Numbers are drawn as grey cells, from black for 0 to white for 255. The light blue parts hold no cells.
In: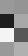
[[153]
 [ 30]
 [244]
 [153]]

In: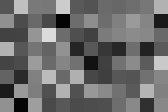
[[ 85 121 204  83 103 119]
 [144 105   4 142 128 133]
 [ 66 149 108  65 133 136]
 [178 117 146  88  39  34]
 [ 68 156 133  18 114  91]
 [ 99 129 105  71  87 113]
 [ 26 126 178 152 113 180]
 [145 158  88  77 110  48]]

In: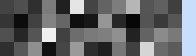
[[ 67  47  32  68 125  85  63]
 [ 53  65 102  23  39  84  86]
 [ 80  85  65 122 144  99 121]
 [ 47 143  70  45 119 213  91]]

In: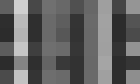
[[ 96  72 104 103  69]
 [ 46  47  94 106  44]
 [ 44  47  87 105  44]
 [ 92  63 107 105  51]
 [ 44  47  57 104  44]
 [ 75  52 106 106  45]]

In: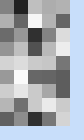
[[130 191 178]
 [176 246 101]
 [107  48 220]
 [148  81 237]
 [211 202 118]
 [153 103  93]
 [205 202  93]
 [182 202 203]
 [ 96  48 212]]

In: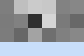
[[126 203 130]
 [123  47 122]
 [124 163 128]]
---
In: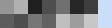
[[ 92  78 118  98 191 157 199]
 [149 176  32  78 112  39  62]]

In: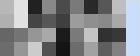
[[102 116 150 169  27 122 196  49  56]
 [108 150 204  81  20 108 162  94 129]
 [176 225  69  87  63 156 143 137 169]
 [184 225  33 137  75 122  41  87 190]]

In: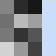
[[112 186 159]
 [120  51  85]
 [132  43  23]
 [210 153  64]]

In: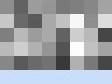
[[127 185 156 169  98 206 185  70]
 [135  90 106 114  57 177 121  70]
 [142  98 156 149 121 127 135 163]
 [185 206 177 149  84 253 193 163]
 [199 106  90 169 193 247 142 221]]

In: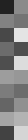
[[ 34 138]
 [ 66 213]
 [ 72 228]
 [ 78 220]
 [101 144]
 [108  78]
 [124 108]
 [130 116]
 [157 151]
 [165 179]]

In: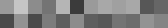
[[ 74 147  74 124  94 140  94  87 116 108 147 132]
 [154 197 140 116 181  59 154 168 160 168  87 102]]

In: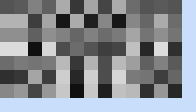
[[ 47  55 165  62 206  39 206  77 214 122 116  62 102]
 [ 84  90 129  96 171  55 165  69 171 108  84  90  84]
 [108 122 116 122 185  55 179  77 185 158  96 129  90]
 [135 151  69 151 199  16 199  31 192 185  47 151  39]
 [143 143  96 143 129 102 129 108 122 165 116 143 116]
 [179 179  62 165  23 171  31 135  23 135 102 171 108]
 [220 220  16 214  77 108  84  62  69 192  39 220  47]]
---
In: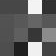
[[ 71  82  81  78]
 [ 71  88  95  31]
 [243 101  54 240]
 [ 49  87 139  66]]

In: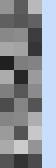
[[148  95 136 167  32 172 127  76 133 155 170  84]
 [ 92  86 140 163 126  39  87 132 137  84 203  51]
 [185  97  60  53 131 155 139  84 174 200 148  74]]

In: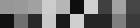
[[151  18]
 [153 112]
 [161  41]
 [204 200]
 [182  26]
 [ 14 207]
 [208  37]
 [ 64  37]
 [162 127]
 [ 69  58]]

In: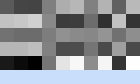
[[ 90 194 114 182  25]
 [ 69 199 108 182  11]
 [ 68 208 108 190   1]
 [127 137 125 129 117]
 [173  60 145  76 228]
 [183  61 138  77 247]
 [128 109 135 117 140]
 [179  48 148  74 245]
 [ 96 193 113 159  52]
 [185  51 142  74 254]]

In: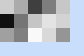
[[206  17 160]
 [171 117 128]
 [ 63 197 249]
 [126 227 217]
 [199 211 149]]

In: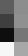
[[ 94  63  14 246]
 [141 144 118 168]]

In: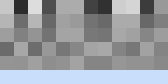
[[199 181 158 107 148]
 [ 44 109 129 167 147]
 [221 182 148 109 160]
 [ 78 104 115 152 142]
 [171 161 164 119 146]
 [172 154 165 135 163]
 [ 66 115 120 164 133]
 [ 49 105 117 168 133]
 [206 171 168 132 150]
 [213 171 161 119 146]
 [ 60 104 134 162 146]
 [153 127 157 132 137]]
